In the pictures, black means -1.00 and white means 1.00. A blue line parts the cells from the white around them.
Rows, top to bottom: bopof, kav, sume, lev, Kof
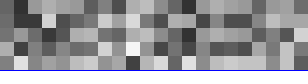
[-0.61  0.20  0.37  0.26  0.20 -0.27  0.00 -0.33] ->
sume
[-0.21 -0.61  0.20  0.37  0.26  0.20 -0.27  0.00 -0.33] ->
sume
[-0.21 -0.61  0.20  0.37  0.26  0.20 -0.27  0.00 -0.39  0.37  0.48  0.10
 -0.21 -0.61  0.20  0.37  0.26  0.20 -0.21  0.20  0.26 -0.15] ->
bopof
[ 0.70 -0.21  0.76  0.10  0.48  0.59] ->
Kof

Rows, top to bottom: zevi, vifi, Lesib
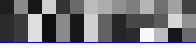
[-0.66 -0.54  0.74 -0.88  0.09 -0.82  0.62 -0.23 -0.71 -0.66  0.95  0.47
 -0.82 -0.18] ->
Lesib
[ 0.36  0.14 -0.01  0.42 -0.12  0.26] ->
zevi

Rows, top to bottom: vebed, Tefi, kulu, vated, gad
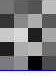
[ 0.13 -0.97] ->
gad
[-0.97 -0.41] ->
gad
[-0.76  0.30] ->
kulu

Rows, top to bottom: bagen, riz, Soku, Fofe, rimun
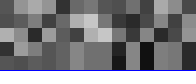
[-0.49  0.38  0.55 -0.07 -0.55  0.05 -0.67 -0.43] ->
Soku
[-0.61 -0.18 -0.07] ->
bagen
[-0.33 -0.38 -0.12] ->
bagen
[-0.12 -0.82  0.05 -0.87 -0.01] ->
rimun
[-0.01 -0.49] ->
riz

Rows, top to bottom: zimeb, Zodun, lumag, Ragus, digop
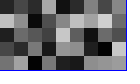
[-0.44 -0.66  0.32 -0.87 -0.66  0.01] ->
zimeb
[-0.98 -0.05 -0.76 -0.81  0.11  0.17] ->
digop
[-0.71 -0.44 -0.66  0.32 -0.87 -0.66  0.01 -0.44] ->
zimeb

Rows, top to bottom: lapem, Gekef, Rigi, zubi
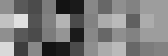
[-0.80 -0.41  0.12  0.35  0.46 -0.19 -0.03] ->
zubi
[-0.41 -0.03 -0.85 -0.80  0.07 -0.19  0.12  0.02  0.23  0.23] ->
lapem
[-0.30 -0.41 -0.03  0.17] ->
Rigi
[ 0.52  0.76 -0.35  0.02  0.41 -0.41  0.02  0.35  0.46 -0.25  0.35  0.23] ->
Gekef
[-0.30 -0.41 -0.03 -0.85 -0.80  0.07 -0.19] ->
lapem
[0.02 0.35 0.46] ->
Gekef

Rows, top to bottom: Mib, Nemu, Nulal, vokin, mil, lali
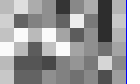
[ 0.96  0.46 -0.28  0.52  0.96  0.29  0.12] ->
vokin
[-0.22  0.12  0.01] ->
lali
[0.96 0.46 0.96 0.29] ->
Nulal
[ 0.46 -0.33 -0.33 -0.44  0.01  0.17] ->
mil
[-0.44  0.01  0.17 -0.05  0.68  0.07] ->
mil
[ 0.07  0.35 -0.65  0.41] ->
Mib

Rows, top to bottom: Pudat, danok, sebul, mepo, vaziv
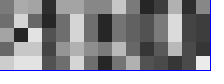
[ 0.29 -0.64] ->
Pudat
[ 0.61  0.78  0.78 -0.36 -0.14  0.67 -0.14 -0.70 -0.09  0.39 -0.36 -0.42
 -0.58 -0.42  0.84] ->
vaziv

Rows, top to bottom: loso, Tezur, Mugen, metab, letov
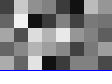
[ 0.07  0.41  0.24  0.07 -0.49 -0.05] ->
metab
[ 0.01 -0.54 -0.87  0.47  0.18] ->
loso
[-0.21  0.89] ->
Tezur
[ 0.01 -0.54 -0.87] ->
loso
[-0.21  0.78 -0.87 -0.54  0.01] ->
letov

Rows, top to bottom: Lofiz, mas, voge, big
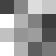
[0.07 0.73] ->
Lofiz
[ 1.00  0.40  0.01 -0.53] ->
mas

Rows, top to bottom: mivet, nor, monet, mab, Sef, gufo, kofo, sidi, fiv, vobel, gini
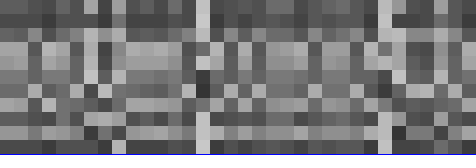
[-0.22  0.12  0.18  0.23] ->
sidi
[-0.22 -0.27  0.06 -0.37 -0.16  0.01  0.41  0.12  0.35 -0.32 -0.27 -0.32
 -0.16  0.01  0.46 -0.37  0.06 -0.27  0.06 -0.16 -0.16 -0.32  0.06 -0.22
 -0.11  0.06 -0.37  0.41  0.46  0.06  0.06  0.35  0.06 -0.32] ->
monet
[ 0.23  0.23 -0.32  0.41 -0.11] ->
mab

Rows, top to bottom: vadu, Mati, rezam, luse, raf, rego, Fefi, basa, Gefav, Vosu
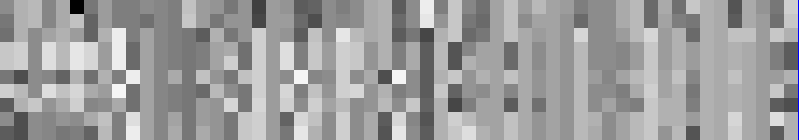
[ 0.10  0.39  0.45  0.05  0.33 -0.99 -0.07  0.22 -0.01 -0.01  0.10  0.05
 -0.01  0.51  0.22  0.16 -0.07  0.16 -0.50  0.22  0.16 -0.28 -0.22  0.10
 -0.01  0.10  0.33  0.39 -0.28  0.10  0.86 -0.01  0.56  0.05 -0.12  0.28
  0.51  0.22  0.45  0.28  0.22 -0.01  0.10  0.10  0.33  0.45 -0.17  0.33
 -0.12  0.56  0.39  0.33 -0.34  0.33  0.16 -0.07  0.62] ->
vadu
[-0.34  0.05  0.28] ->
luse
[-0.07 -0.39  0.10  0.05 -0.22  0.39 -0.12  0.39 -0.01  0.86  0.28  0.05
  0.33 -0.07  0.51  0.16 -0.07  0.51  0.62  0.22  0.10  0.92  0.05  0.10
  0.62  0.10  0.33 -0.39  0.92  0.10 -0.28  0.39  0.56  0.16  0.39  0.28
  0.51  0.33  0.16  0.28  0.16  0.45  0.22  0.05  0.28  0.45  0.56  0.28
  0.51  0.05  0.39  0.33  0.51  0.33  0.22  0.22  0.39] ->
rego

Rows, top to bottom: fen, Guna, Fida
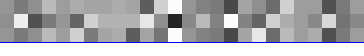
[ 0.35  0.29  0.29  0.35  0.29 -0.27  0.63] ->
fen
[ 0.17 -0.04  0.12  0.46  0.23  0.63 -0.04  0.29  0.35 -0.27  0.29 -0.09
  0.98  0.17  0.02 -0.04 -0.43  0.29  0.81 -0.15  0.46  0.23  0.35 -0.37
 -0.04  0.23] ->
Fida
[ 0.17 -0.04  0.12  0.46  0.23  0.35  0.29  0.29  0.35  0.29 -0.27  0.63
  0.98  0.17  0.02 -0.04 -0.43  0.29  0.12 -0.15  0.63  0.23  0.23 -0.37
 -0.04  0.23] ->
fen

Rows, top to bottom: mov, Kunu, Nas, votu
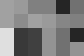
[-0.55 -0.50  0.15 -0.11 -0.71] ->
Nas
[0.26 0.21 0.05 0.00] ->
Kunu
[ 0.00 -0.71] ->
mov
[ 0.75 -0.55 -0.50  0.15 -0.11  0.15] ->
votu
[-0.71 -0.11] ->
mov

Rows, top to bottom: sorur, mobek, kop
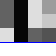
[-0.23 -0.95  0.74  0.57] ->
mobek
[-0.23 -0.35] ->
kop

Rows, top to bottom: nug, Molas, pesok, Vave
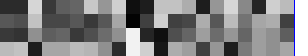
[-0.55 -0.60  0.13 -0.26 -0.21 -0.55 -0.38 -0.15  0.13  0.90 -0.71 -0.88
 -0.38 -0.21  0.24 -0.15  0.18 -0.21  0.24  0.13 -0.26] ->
pesok
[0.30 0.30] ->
Vave
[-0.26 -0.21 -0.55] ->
pesok
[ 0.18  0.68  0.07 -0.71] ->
nug
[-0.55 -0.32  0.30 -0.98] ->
Molas
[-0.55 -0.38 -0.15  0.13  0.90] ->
pesok

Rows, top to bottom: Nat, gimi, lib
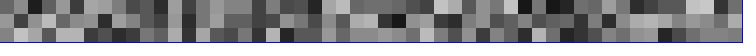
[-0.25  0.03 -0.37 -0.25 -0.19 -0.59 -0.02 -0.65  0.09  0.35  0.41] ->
gimi
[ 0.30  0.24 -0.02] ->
Nat
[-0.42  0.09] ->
gimi
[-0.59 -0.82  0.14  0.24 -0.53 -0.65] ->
gimi
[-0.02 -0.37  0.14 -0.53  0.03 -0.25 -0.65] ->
lib
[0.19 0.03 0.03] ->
Nat
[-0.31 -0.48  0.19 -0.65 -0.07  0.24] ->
gimi

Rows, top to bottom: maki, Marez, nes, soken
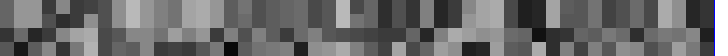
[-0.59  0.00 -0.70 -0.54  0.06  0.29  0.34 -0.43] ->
maki
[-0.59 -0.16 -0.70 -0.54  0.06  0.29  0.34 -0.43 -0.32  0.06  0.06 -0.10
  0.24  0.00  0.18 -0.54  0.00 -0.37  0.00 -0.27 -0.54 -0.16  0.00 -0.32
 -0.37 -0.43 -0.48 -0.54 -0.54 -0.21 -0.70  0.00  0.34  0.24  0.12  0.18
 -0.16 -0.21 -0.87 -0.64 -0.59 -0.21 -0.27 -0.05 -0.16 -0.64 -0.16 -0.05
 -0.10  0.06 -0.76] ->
nes
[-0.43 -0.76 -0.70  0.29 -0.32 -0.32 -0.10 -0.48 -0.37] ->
Marez
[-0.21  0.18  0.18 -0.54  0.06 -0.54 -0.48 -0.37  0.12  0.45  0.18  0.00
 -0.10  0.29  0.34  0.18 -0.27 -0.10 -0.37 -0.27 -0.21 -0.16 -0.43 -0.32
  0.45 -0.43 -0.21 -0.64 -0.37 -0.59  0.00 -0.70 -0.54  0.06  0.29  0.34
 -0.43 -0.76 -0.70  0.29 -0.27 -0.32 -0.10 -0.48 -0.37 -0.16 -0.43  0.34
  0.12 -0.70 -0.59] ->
maki
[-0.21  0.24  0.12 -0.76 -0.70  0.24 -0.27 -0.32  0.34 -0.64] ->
soken

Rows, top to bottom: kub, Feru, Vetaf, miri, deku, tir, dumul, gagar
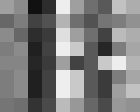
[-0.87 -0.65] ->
kub
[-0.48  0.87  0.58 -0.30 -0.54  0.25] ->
dumul
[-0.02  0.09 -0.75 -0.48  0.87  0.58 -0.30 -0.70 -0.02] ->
miri

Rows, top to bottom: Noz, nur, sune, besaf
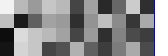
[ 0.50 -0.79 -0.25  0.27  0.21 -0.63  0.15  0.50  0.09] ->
nur
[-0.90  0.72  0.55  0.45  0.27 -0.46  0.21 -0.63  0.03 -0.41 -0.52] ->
sune
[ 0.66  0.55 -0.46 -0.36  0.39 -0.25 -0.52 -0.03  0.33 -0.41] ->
besaf
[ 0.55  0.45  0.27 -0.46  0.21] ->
sune

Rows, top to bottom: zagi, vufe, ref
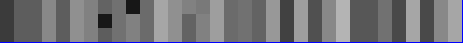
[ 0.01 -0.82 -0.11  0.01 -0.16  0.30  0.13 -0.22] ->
vufe
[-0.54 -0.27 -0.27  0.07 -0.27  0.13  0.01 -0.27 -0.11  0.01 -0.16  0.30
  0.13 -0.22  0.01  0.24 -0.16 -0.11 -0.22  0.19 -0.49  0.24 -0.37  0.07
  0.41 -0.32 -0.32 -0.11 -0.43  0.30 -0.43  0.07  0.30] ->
ref
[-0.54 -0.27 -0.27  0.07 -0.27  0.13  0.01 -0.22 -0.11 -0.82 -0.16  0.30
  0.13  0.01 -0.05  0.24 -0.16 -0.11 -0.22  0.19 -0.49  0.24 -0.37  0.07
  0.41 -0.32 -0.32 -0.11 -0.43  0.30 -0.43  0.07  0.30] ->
zagi

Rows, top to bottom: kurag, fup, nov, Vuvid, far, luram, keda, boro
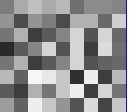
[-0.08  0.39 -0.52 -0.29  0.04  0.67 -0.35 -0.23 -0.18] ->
far
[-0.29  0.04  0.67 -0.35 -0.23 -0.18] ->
far
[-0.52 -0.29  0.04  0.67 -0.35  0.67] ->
nov
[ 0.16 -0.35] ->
boro
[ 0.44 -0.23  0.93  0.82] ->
luram
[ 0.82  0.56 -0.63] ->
luram

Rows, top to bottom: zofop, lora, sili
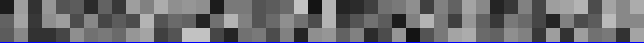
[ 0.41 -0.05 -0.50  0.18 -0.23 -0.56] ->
lora
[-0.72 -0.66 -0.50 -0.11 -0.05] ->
zofop
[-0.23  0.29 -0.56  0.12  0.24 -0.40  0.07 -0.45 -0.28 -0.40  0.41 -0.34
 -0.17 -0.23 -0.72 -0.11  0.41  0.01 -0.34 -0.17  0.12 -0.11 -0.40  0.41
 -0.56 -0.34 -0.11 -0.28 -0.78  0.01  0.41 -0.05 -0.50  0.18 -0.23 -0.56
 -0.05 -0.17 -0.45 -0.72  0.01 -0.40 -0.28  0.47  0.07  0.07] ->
lora
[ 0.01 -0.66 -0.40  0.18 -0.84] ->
sili
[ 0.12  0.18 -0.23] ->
sili

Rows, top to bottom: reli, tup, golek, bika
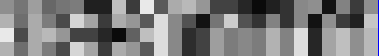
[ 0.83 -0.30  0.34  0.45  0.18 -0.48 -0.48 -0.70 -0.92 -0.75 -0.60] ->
reli
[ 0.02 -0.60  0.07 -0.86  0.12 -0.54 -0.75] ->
tup

